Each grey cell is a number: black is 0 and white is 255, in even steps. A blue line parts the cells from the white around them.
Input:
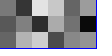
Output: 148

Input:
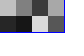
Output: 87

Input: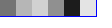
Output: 228

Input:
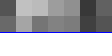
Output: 84

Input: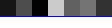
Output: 50

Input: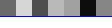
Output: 134

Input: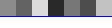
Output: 194
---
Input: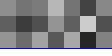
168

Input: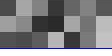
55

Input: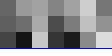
27

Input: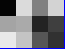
196

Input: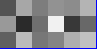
132

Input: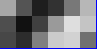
203

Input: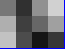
76
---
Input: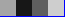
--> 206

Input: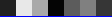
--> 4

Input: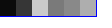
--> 122

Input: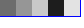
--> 29

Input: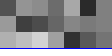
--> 108

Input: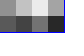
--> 164

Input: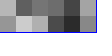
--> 109

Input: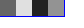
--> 147

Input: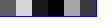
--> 2
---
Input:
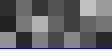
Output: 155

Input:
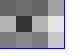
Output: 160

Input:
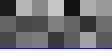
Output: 152

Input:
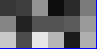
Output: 122

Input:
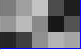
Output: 30

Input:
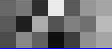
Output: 165

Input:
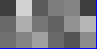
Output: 61

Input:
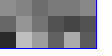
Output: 136

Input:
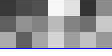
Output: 139
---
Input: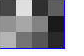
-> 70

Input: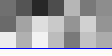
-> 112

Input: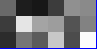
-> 105

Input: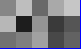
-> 134

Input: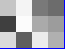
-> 197

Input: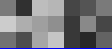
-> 122

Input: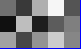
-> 112

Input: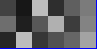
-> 66

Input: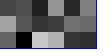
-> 69

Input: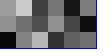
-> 158
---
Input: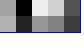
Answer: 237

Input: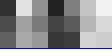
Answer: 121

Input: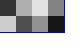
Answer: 225

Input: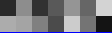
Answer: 49

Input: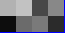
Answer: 72

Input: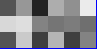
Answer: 131

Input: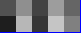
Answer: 67

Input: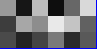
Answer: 141
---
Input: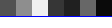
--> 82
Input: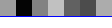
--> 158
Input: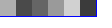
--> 175
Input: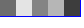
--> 109
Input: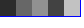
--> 44
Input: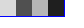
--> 218
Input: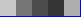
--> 200
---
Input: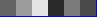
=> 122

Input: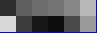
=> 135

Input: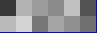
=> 192

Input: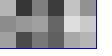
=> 195

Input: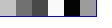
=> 4

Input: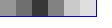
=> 202

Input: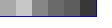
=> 93

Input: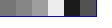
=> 27

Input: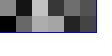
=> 110

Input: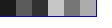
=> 118
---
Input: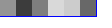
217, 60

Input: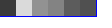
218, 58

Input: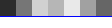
233, 44

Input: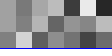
234, 39

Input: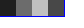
192, 31

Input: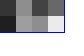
235, 31

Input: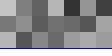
196, 51
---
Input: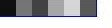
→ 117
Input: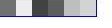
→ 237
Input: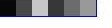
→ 71
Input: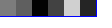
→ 95
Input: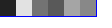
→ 226
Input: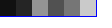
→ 37
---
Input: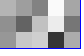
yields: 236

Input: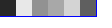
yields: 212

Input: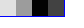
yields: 156

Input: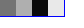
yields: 175

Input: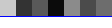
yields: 139

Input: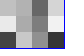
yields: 234

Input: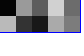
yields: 186
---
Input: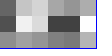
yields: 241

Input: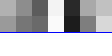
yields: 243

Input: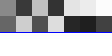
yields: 236

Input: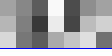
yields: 235

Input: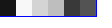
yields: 212

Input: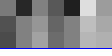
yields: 190
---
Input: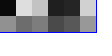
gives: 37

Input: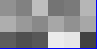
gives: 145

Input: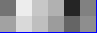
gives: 37

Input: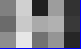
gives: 177

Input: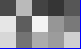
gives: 150

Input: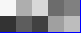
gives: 108

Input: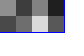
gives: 130
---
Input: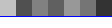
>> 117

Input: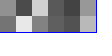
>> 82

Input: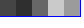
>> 202

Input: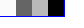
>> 185

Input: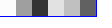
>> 192

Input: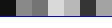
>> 53

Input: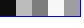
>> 247
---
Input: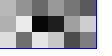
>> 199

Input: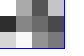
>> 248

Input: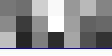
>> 166

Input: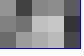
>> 172

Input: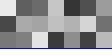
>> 142

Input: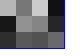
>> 89

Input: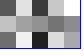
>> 32

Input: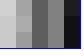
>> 94
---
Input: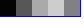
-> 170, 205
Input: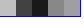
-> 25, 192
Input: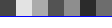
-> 83, 227
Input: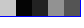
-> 34, 201
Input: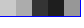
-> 52, 201
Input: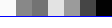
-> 227, 250
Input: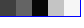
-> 7, 246
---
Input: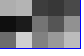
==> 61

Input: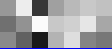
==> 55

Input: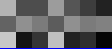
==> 77

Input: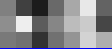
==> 28

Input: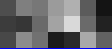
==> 119

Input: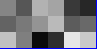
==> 178

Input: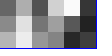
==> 82

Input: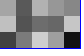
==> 178

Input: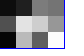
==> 124
